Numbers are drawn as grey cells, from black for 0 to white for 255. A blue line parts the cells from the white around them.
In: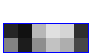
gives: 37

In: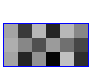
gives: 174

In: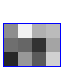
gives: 111

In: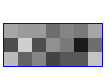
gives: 78

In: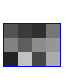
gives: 130

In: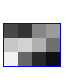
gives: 198

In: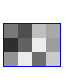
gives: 46

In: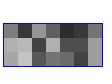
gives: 176
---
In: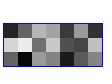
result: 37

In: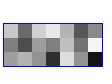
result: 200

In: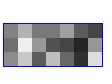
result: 131

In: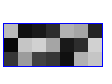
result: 186

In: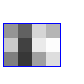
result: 149

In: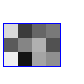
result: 217

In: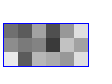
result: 112

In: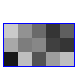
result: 202

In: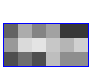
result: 99

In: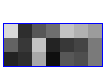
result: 217
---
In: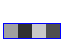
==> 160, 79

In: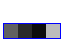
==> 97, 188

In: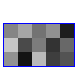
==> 133, 83

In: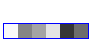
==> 249, 109

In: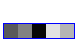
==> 89, 180

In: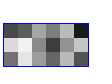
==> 73, 83

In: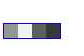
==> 149, 56
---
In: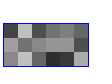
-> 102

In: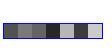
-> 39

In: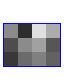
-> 56

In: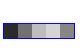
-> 113

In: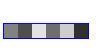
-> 226

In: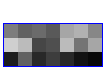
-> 61

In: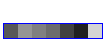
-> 108

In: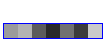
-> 41
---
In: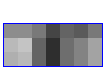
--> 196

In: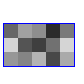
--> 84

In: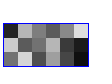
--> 91

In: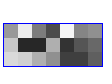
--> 39

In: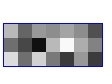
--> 71

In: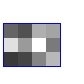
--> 154

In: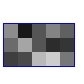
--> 165

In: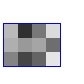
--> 153
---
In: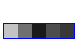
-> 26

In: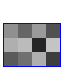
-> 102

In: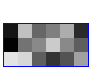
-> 127

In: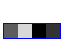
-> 216

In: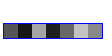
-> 104

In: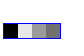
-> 231
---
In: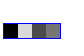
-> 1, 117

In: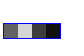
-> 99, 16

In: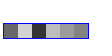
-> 104, 131

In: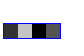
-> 50, 84

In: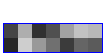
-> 69, 91

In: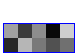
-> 161, 112

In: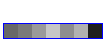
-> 104, 30
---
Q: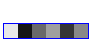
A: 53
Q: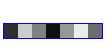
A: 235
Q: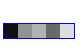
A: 105
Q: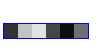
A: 14
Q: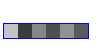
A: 146
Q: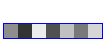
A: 121
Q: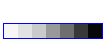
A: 56
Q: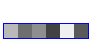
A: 239
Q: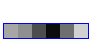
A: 111
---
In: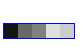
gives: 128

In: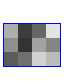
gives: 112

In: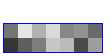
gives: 186

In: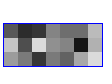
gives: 98

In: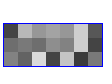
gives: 196

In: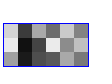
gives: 89

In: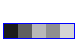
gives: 184
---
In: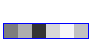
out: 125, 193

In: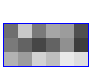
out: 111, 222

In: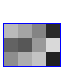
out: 186, 33

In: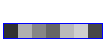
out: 49, 71

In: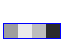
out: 158, 43

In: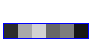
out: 44, 22

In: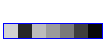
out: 210, 8
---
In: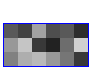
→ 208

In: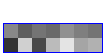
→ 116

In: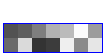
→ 156

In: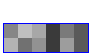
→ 90

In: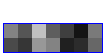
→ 122

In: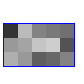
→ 83

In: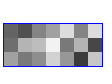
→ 71

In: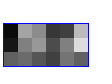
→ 220

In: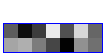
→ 102
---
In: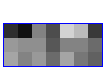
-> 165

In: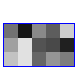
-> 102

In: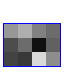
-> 57

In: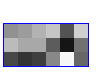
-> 136

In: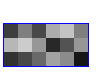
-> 162

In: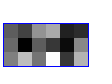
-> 252

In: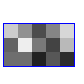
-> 33
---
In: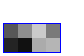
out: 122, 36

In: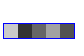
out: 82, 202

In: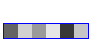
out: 198, 100

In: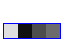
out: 108, 223

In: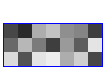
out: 62, 219

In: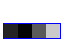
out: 202, 36

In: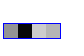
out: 181, 148

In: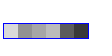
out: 57, 217
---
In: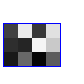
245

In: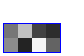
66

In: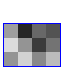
59

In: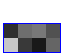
120

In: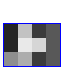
214

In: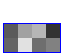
182

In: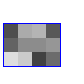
140
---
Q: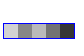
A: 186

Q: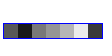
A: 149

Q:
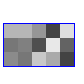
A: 79

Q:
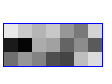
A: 161

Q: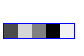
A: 128

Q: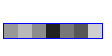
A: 33

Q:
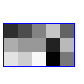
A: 152

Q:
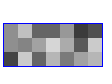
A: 214

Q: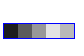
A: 152
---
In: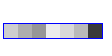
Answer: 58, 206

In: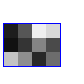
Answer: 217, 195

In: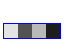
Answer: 29, 227

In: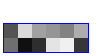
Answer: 173, 111

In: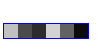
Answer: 12, 193

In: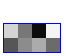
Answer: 245, 86

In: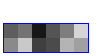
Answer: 213, 138

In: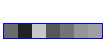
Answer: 159, 107
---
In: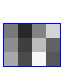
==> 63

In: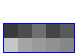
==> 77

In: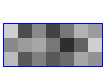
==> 155

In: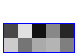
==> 225

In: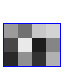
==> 233

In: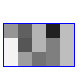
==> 86

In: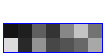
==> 31
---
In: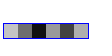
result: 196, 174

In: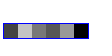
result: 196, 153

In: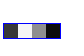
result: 245, 143

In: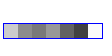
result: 250, 204

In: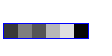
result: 223, 183

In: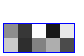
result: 253, 232
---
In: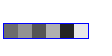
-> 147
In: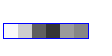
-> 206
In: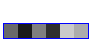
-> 26
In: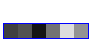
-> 82
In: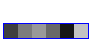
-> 124
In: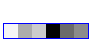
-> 172
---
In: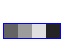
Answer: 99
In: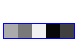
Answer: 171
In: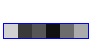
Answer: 210
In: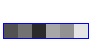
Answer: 81
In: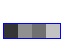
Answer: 52
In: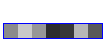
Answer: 139
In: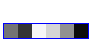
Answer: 116
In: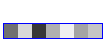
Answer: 112
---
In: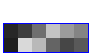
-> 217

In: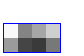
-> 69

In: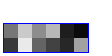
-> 234

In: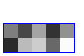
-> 187

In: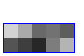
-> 62

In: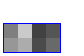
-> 172

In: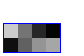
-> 97

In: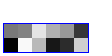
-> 249
